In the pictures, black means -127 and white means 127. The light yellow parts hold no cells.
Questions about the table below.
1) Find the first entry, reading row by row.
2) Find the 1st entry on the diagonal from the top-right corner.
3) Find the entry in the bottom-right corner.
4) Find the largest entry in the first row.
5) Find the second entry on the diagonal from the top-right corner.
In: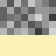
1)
39
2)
-40
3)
81
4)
69
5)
23

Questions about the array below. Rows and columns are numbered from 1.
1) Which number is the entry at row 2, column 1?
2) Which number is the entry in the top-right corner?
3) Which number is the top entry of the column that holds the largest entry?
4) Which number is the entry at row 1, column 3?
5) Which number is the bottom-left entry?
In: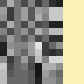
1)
30
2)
-94
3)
-67
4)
-9
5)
60

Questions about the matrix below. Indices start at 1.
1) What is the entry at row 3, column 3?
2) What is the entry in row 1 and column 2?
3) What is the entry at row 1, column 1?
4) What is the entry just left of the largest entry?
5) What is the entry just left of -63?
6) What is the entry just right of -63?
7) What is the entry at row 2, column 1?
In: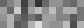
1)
-11
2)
4
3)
-23
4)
48
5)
32
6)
4
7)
32

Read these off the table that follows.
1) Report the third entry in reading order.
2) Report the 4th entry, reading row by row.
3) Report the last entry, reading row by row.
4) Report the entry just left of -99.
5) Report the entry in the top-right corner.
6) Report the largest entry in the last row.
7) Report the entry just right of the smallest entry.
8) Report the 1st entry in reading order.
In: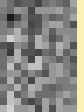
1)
-44
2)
-30
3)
22
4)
-17
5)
34
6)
80
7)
-56
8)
10

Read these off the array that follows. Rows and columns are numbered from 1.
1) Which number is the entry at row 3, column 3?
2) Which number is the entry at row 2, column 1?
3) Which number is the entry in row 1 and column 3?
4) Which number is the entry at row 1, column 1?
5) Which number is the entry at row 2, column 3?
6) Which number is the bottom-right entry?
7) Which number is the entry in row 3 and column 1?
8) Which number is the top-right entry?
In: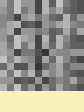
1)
-58
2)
22
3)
66
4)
38
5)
66
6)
-44
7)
8
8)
-44
